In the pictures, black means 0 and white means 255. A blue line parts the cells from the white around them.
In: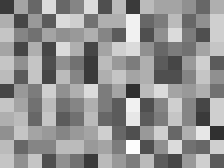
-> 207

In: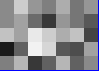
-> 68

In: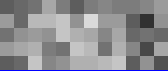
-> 104

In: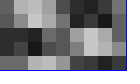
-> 97

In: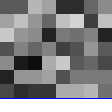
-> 34

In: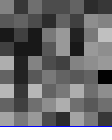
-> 192

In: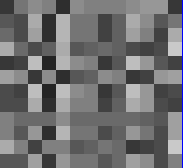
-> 171

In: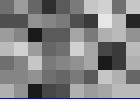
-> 145
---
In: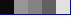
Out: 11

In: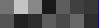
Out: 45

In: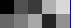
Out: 103

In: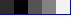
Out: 44

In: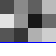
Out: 106

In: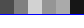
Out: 128

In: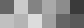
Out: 180

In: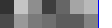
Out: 122

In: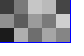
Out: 27
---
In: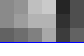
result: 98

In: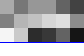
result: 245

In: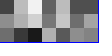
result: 110

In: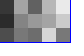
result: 77

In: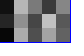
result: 7

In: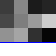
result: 146

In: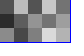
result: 139
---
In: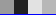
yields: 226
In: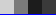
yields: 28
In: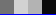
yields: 179
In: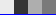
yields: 174
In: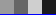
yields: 207
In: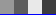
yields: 233
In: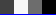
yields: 109
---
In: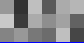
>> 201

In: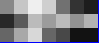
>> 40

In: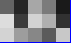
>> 221

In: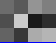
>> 78

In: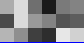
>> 74

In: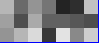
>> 160
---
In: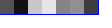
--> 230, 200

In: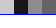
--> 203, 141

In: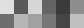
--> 224, 215

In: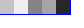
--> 239, 196

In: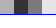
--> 229, 178

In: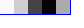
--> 249, 207
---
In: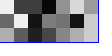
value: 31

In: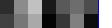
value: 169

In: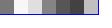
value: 223

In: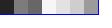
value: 103

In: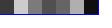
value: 123

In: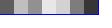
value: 145

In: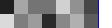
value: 156

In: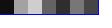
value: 206

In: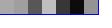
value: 87
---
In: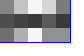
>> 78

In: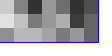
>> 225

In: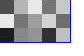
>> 233

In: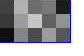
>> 56

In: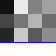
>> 69

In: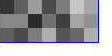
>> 136
